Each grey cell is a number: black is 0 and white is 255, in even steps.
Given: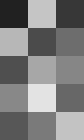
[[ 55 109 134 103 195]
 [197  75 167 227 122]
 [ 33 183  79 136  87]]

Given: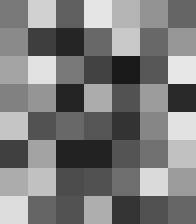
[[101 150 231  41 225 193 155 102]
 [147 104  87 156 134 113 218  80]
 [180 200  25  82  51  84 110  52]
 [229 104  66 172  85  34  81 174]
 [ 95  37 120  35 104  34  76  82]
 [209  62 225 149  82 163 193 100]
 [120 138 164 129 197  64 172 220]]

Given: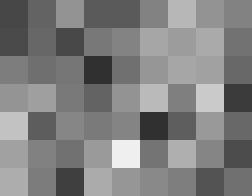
[[130 114 104  59 104  76 112]
 [147 170 161 202 153 133  83]
 [183 156 166 127  94 175 126]
 [130 166 150 186  48 116 137]
 [ 90 131 112 147 132 239 150]
 [ 90 120  48  99 122 154 171]
 [147  72 118 121 134 113  63]
 [ 99 103 111 159  93 129 124]
 [ 71  74 125 148 194 161 173]]

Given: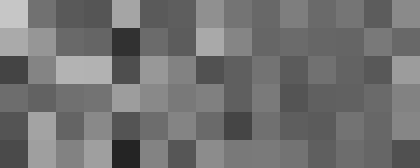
[[138 104 156 130 134  80]
 [ 92 121  88 106 103 102]
 [117 101  99  97 115 109]
 [106 102 113  96  91  95]
 [126 107  91  84  94 115]
 [104 102 115 122 112 122]
 [116 133  95  95  69 121]
 [144 169  81 128 106 140]
 [ 94  92 130 121 132  86]
 [ 90 107 152 137 109 131]
 [165  49  78 157  84  36]
 [ 85 101 178 115 137 159]
 [ 89 105 179 112 100 130]
 [113 150 132  98 163 159]
 [198 170  68 109  84  74]]

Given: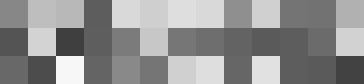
[[177 210  66]
 [114 107  90]
 [116  93  93]
 [208  90 225]
 [143  99 102]
 [217 110 222]
 [222 118 208]
 [207 199 117]
 [217 123 137]
 [ 93  94 100]
 [184  63 247]
 [190 211  76]
 [135  84 104]]

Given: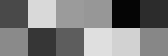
[[ 44 135]
 [  5 210]
 [151 223]
 [155  93]
 [217  54]
 [ 73 138]]
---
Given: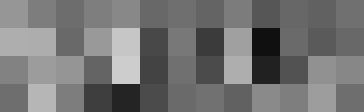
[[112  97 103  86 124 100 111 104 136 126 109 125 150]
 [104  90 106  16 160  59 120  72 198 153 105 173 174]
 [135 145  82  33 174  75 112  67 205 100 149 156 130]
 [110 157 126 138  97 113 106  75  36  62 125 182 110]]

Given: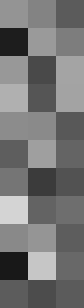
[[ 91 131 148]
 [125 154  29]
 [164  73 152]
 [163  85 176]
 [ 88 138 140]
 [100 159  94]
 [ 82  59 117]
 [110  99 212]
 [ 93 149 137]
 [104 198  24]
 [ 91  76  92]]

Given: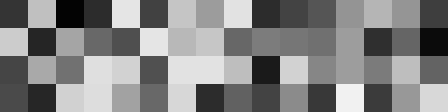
[[ 62 149 181 148  85  67  44 226 156 197  65 229  44   3 192  52]
 [ 11 101  47 157 112 118 124 103 198 184 229  79 104 165  37 204]
 [ 99 190 123 157 134 210  26 190 226 226  80 210 223 113 169  69]
 [216 152  59 241  56 139  67  97  44 215 104 162 221 209  38  74]]

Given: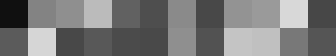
[[ 71 216 154 147  72 138  78  97 187 143 131  16]
 [ 85 120 192 196  82 143  73  75  88  72 214  91]]

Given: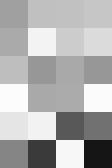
[[198 193 192 160]
 [219 204 243 170]
 [151 169 151 190]
 [251 171 169 252]
 [113  88 242 229]
 [ 21 247  58 133]]

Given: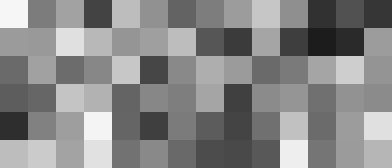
[[ 54  81  49 143 198 156 125  99 145 189  67 162 124 246]
 [156  42  28  62 165  59  86 189 159 149 184 224 153 155]
 [148 206 165 122 106 155 174 137  70 199 135 108 161 106]
 [139 146 112 149 139  64 165 126 135 100 178 196 102  93]
 [224 156 107 193 112  68  92 123  63 101 244 158 129  46]
 [182 155 117 238  88  73  76 105 137 114 225 163 203 189]]
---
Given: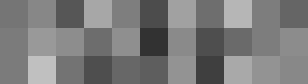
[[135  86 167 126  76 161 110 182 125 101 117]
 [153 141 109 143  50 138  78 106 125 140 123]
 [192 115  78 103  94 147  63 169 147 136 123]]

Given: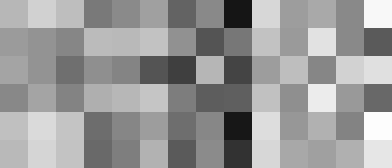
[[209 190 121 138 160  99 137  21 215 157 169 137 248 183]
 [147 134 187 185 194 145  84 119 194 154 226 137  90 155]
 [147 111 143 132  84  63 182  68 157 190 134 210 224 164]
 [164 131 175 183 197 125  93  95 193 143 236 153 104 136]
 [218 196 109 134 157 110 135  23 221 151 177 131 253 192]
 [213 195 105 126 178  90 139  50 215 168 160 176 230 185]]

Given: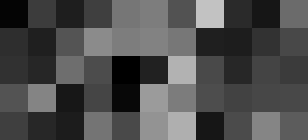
[[ 60  30  63 118 125  82 194  42  22 107   4]
 [ 31  84 139 125 130 119  31  29  50  72  46]
 [ 38 110  76   0  33 178  73  39  68  59  49]
 [132  23  69   8 155 124  77  66  71  72  83]
 [ 39  28 116  73 147 175  22  75 133  92  63]]

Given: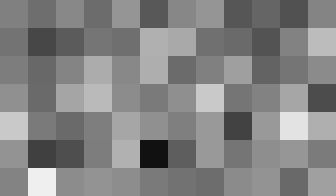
[[110 136 108 149  88 135 149  86 101  81 132 128]
 [ 71  91 117 111 176 169 112 106  83 130 188 115]
 [104 132 172 136 174 107 128 159  99 117 139 125]
 [106 165 186 140 122 143 201 117 130 166  76 144]
 [122 106 126 166 144 127 153  66 153 227 175 201]
 [ 64  78 125 177  17  94 153 117 142 150 123 147]
 [239 140 147 141 122 114 109 139 147 105 160 131]]

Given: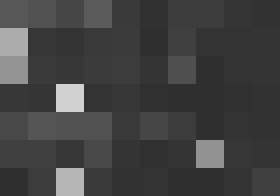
[[ 81  70  91  58  49  60  60  53  50  87]
 [ 54  51  57  59  47  63  51  51  52 172]
 [ 58  55  59  60  52  79  47  51  52 147]
 [ 53 209  51  54  48  47  47  48  50  55]
 [ 85  82  81  57  70  60  47  51  50  72]
 [ 64  55  73  52  48  52 146  54  52  64]
 [ 60 182  58  50  51  47  47  52  64  47]]

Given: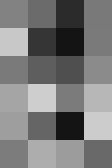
[[107  43 121 130]
 [ 53  20 122 200]
 [ 94  79 139 122]
 [206 123 183 165]
 [101  20 204 158]
 [173 156 105 124]]

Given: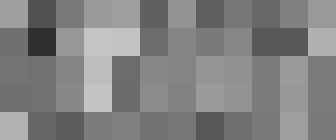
[[ 81 121 154 158  96 147  94 119 104 129 153 159]
 [ 48 151 196 194 108 133 122 134  88  88 176 111]
 [113 133 189 108 136 132 149 145 123 154 123 116]
 [113 135 195 107 139 130 155 147 124 152 123 112]
 [101  93 124 128 113 119  87 111 122 158 121 178]]
